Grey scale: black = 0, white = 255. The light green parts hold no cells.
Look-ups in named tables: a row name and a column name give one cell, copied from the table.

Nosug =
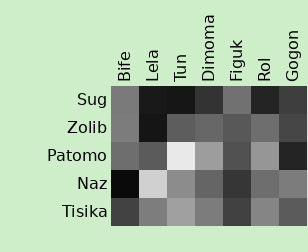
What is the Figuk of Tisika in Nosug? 65
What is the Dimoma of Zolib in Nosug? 103
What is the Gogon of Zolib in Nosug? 70
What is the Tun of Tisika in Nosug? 160
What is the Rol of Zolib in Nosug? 110
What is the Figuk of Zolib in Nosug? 88
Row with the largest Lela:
Naz

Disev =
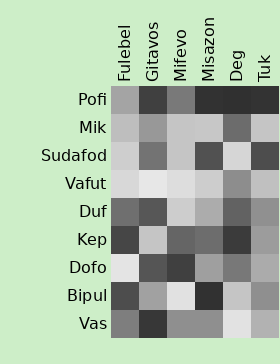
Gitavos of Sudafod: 115
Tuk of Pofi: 51
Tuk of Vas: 178
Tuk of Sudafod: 77
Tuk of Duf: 144
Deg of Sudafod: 214
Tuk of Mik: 197
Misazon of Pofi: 50

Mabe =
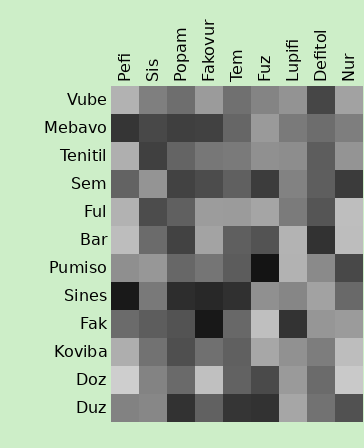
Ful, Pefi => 178
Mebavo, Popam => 63
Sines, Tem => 48
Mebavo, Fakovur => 65
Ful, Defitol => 85
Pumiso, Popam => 103
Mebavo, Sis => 72
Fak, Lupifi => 51
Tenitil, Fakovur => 119
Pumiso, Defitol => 138
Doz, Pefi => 206
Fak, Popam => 83
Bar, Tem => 95
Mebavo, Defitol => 109
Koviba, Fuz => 167
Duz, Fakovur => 97
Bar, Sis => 107
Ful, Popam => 96
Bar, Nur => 189

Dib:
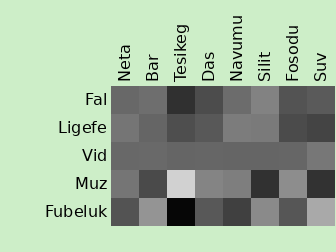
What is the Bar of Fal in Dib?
110
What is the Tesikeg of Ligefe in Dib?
78
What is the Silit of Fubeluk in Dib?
138
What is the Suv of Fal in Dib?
90
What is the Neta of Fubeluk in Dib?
83
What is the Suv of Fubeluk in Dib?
169
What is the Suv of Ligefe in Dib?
68
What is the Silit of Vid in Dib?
101
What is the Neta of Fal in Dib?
104
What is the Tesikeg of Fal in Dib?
48
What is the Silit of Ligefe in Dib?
122
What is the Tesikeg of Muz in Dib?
209
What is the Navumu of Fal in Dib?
108
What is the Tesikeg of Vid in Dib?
101
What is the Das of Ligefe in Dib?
88
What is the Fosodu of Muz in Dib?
141
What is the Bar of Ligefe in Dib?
101
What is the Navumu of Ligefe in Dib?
124
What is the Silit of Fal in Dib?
130
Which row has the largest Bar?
Fubeluk

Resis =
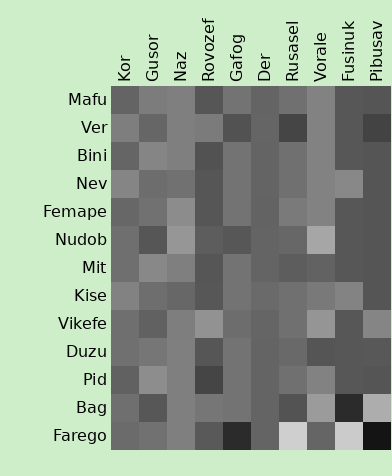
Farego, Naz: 127
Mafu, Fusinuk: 87
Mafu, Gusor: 124
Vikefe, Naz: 126
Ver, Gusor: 102
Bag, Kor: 111
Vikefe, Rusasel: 112
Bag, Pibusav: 173
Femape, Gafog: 115
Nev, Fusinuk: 136
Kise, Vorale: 121
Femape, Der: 99
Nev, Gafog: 115
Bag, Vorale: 155
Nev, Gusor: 109
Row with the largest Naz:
Nudob

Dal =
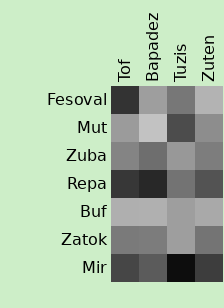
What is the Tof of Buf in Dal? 175
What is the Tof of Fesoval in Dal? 51
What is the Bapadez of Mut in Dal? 194
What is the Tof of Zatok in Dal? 122
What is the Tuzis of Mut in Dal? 76
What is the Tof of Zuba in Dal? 132
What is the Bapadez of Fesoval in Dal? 158
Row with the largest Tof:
Buf

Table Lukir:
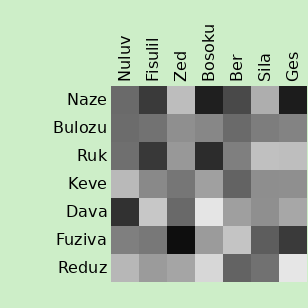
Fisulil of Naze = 58
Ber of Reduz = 99
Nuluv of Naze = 106
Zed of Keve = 118
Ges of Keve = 143
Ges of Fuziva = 58
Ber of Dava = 159
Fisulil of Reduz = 155
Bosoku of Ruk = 44
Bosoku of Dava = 229
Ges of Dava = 167
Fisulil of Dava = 199
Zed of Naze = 189
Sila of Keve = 142
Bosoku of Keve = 160
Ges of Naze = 28
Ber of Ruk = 127

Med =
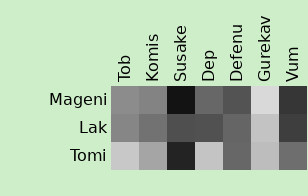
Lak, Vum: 62
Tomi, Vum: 110
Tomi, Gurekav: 189
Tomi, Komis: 165
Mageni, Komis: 131
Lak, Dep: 81
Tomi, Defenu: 103
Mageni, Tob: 140
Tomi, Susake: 35
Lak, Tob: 134
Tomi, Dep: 196
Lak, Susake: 79
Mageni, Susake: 19
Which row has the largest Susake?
Lak

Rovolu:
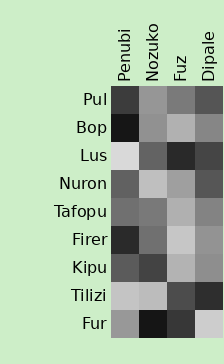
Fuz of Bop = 177
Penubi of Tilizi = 196
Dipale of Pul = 85
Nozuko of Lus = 99
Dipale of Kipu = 142
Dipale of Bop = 134
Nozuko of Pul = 150
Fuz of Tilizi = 76
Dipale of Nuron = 86
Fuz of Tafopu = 176
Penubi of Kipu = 91
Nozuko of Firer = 112
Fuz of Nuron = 159
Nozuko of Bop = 145
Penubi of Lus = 217
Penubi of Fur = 152
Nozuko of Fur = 21
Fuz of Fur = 55
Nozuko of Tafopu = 121

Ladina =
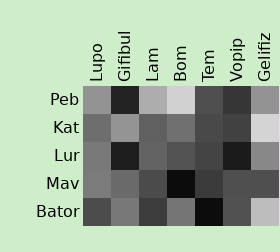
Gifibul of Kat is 148
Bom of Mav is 12
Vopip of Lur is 27
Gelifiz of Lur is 136
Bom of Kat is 112
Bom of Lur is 83
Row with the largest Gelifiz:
Kat

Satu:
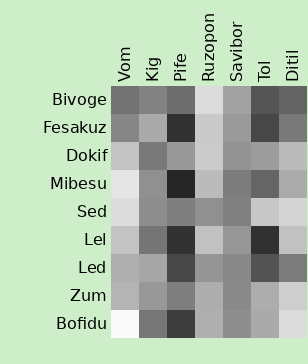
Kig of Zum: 152
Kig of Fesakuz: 170
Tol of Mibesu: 101
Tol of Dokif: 157
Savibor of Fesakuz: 154
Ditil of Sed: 212
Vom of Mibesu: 229
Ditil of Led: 124
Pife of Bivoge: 109
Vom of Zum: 180
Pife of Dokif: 152
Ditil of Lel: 193
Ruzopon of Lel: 193
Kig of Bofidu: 119
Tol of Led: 83
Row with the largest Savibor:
Bivoge

